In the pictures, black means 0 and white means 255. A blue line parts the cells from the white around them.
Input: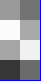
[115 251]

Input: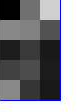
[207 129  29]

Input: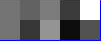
[255  12]

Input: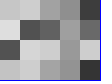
[ 61 159 206 206]

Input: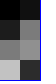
[16 28]

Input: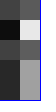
[90 13]

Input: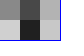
[179  32]

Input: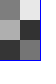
[232 175]

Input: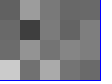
[105 100 116 113]
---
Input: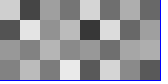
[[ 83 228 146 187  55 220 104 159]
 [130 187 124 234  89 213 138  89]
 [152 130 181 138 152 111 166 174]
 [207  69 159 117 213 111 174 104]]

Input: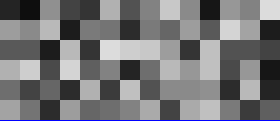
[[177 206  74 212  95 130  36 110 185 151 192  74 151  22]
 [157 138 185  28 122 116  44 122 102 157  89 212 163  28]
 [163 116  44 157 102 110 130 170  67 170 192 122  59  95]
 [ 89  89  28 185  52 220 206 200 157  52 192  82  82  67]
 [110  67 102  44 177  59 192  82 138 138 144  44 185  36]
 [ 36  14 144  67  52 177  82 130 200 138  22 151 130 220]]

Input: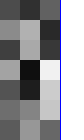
[[139 177  41]
 [ 63 169  56]
 [ 91 151 103]
 [110 132 198]
 [ 76  48  97]
 [ 83  29 204]
 [163  15 241]]

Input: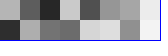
[[ 46 174 115 108 214 222 144 243]
 [181  93  39 202  80 150 166 236]]

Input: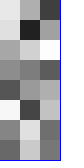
[[133 224 111]
 [167 209 253]
 [104 202 119]
 [232 175  63]
 [ 85 154 175]
 [141 125  92]
 [247  69 194]
 [224  33 161]]

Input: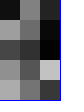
[[ 15 129  35]
 [172 116  56]
 [158 108   9]
 [144  85 194]
 [ 70  49   3]]
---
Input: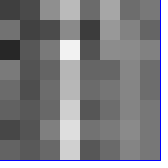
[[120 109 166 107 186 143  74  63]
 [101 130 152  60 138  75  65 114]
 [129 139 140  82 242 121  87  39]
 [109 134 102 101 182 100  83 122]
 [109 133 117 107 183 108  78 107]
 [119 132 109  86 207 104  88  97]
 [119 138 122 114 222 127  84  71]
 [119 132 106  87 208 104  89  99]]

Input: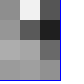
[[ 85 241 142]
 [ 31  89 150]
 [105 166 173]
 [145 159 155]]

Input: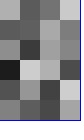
[[202 115  91 176]
 [125 169  95  91]
 [134 160  59 142]
 [ 76 177 205  28]
 [206  66 150  82]
 [165  73  93 129]]

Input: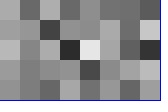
[[ 91 111 114 142 105 174 105 171]
 [199 109 170 140 145  67 150 159]
 [ 52  96 166 230  44 172 134 184]
 [187 163 139  73 146 140 126 155]
 [158 102 151 113 167 103 125 146]]

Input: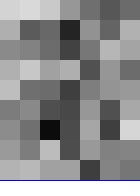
[[107  87 111 151 201 217 211]
 [177 100 146  36 104  91 175]
 [164 182 119  66 108 130 138]
 [108 150  81 175 161 199 176]
 [153 148 126  63 108 111 190]
 [168  80 151  72  79 137 124]
 [214  63 166  75  12 112 140]
 [132 129 153  77 188 125 154]
 [118 132  62 161 161 184 179]]

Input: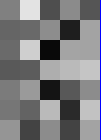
[[ 85 139  78 227 128]
 [163  30 141 105 101]
 [163 164   9 207 106]
 [197 186 174  92  89]
 [140  88  20 154 123]
 [194  42 186  99 118]
 [163  67 140  67 149]]

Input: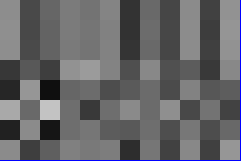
[[146  65 139  70 105  51 132 115 123 102  73 141]
 [149  61 140  71 108  50 129 117 123  99  72 143]
 [146  64 140  70 105  52 130 116 122  99  74 142]
 [136  57  92  80 136  79 131 155 146  62  88  55]
 [ 93  87 130  75 107  90  77 108 102  15 150  38]
 [ 66 115  72 143 107 138 110  57 110 195 105 169]
 [104  77 119  78 110  89  92 118 110  21 139  33]
 [150  64 136  65 118  45 125 121 128  95  62 139]]

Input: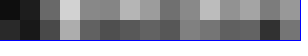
[[152 124 164 146 188 137 112 156 181 133 136 210 105  29  14]
 [117  49  99  96 117 128  87  98  88  79  97 173  73  24  41]]

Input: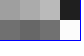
[[ 31 186 171 159]
 [252 113 103 112]]
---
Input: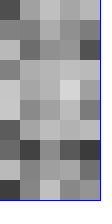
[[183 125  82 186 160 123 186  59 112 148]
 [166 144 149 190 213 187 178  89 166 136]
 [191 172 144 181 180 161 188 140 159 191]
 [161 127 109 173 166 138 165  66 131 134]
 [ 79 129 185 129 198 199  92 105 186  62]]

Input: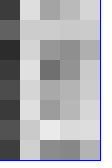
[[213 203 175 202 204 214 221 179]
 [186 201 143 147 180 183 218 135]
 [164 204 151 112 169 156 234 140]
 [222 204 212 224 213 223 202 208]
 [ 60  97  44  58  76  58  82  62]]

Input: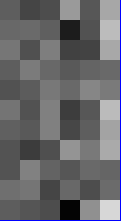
[[167 188 168 105 122 187 163 170 101 107 215]
 [ 87  82  67 100 134  87  94 121 105  77 144]
 [154  28  65  89 105  61  71 148  86 104   4]
 [ 77  95 126 104 120 128 128  79  99  69  77]
 [ 69 106  80 123  92  82  89  60 129 117  85]
 [ 94 104 118  94  82 116  96  83  83 111  93]]

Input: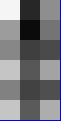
[[142 116  74 163  79 173]
 [ 39  11  63  87  66  90]
 [245 156 135 197 129 197]]

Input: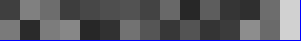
[[209 209]
 [109 106]
 [ 47 141]
 [ 53  59]
 [ 93  52]
 [ 39  83]
 [104  55]
 [ 67  85]
 [ 82 114]
 [ 78  49]
 [ 71  39]
 [ 61 135]
 [109 124]
 [128  42]
 [ 63 122]]

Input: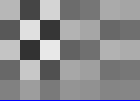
[[165 111 172 119 134]
 [170 104 178 115 133]
 [118 166 112 159 145]
 [108 179  98 167 148]
 [212  54 232  80 122]
 [ 69 224  50 200 157]
 [183  88 196 104 129]]
